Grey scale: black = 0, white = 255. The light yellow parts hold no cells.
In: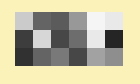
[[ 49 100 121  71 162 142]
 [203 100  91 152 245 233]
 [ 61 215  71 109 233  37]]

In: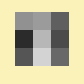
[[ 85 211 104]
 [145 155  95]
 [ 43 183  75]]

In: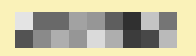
[[ 83 138 174 150 218 174  60  72 186]
 [228 105 105 162 150  94  48 196 117]]

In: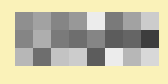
[[183 110 195 204  92 236 183 216]
 [143 162 133 152 236 122 162 204]
 [133 174 122 110 133  92 101  61]]

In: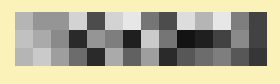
[[181 202 158 108  42 170  97 158  42  87 108 126  87  54]
 [181 149 149 211  76 211 231 117  76 221 181 231 126  66]
 [193 170 138  42 149 126  31 202 117  19  31  66 138  66]]

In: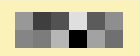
[[133 124 182   0 162 112]
 [152  63  82 223  91 142]]
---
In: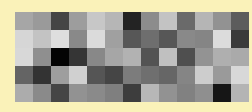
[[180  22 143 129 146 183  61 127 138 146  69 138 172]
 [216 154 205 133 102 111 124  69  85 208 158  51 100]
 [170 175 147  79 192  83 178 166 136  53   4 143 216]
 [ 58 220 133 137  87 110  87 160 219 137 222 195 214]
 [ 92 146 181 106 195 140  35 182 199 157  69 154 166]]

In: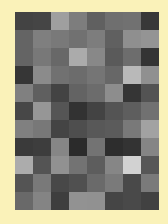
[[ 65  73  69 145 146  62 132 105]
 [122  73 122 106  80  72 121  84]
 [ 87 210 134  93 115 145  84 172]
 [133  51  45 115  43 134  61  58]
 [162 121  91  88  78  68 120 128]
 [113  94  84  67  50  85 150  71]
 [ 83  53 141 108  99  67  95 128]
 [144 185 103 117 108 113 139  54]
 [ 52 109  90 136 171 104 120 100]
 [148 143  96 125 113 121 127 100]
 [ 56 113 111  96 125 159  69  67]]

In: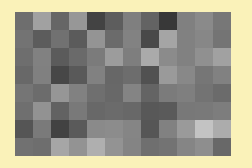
[[104 142 133 115 111 132 147 175 147 166 110 113]
 [172 195 154 129  86 133 140 138  90  66 122  85]
 [125 121 120  90  88 104 107 104 121  98 146 111]
 [107 115 127 123 100 132 104 111 129 150 108 117]
 [129 118 136 154  81 109 103 129  89  71 128 104]
 [161 144 129 139 170 126 156 123 106  91 129 110]
 [116 135 129 165  73 130 107 148  91 113  92 115]
 [119 138 128  56  99 127  93  67 151 102 161 110]]

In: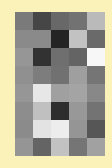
[[161 117 194 100 149]
 [ 86 149 237 227 139]
 [115 152  45 192 141]
 [136 164 160 231 150]
 [117 159 113 125 144]
 [247 100 111  50 150]
 [106 194  36 138 138]
 [186 114 104  70 122]]

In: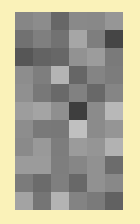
[[ 97 122 131 179 117 163]
 [136 145 104 127 107 123]
 [108 145 134 126 155 155]
 [178 149 155 125 153 138]
 [149 139 192 120 121 141]
 [184 139  62 143 164 157]
 [133 104 129 105 120 144]
 [124 132 102 180 126 141]
 [122 156 146 103  99  86]
 [ 69 126 166 114 127 113]
 [150 136 137 103 140 134]]

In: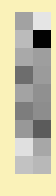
[[184 194]
 [167 224]
 [ 91 152]
 [141 125]
 [144 163]
 [155 109]
 [158 169]
 [  2 187]
 [229 162]]

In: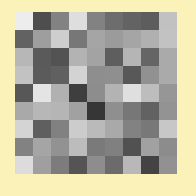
[[145  67 184 107 141  84 124 159 220]
 [140 161  81 128 122 188 146 165 130]
 [199 120 130 169 186 204 129  95 212]
 [147  98 119 143  54 161 181 183 169]
 [150 189 223 179 141  62 177 228  87]
 [170 145  88 143 142 211  96  91 194]
 [170 101 181  94 163 179  83  90 183]
 [194 176 165 155 165 119 206 158  98]
 [193  93  99 109 130 222 130  78 237]]
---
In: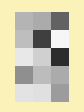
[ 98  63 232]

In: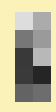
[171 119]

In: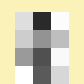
[252 147 154]

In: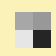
[152 230]

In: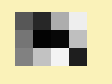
[238   8 194]

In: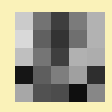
[178 111  63  94 167]

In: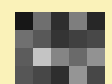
[ 39  64 133  71]
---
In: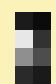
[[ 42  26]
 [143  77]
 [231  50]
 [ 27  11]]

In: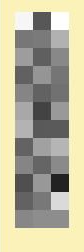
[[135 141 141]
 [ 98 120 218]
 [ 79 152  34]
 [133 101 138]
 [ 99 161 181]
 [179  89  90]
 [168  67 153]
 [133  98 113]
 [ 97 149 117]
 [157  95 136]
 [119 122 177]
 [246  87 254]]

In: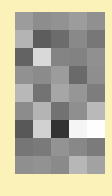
[[143 146 138 183 162]
 [118 122 147 136 123]
 [ 88 209  51 245 254]
 [140 180 114 143 185]
 [184 115 166 150 125]
 [145 139 156 106 142]
 [ 99 217 132 130 144]
 [180  93 108 137 119]
 [156 141 146 156 144]]

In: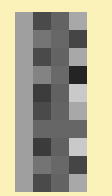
[[159  74  99 168]
 [159 116 104  69]
 [159  59  97 201]
 [159 102 102 102]
 [159  74  99 168]
 [159  60  97 201]
 [159 131 105  36]
 [159  74  99 168]
 [159 117 103  69]
 [159  74  99 168]]

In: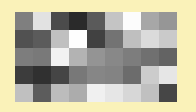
[[192  92 188 172 240 230 215 192  70]
 [ 60  48  69 120 134 131 108 204 230]
 [125 121 242 179 148 136 125 112  99]
 [ 81  91 192 254  65 115 191 219 202]
 [127 226  75  42  90 196 252 167 150]]

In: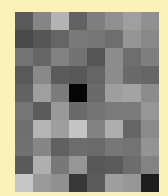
[[198 154 144  56  91 158 151  30]
 [ 90 175 120 150  88  91 109 131]
 [113 134  96 109 107 119 115 147]
 [111 180 158 196 130 173 102 139]
 [117  91 152 106 116 122 123 150]
 [ 98 159 123   5 106 158 163 140]
 [ 89 137  91  88 101 140 106 102]
 [115 102 130 114  86 140 110 127]
 [ 73  86 101 121 118 110 149 137]
 [ 89 133 179  98 127 143 159 144]]

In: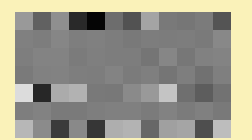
[[183 139  59 137  54 174 179 103 160 165  78 189]
 [126 130 122 122 126 128 128 123 130 123 128 121]
 [220  39 171 178 121 120 138 153 196 111  93 114]
 [122 129 130 126 125 131 123 127 117 126 113 127]
 [126 131 131 123 127 125 125 117 134 119 129 131]
 [128 125 134 126 128 125 121 125 124 125 122 136]
 [153  97 143  41   5 109  82 164 121 118 123  84]]

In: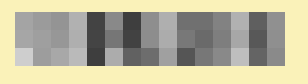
[[206 157 168 186  62 172  97 109 160  85 119 137 190 100 138]
 [166 159 151 175  68 118  66 141 172 120 106 126 167  88 143]
 [164 155 148 177  67 137  62 142 175 112 112 130 177  95 144]]

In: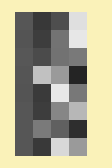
[[ 86  57 216 154]
 [ 86 122  96  46]
 [ 86  61 134 183]
 [ 84  58 232 120]
 [ 85 193 154  36]
 [ 87  75 114 121]
 [ 84  61 115 231]
 [ 86  56  78 223]]
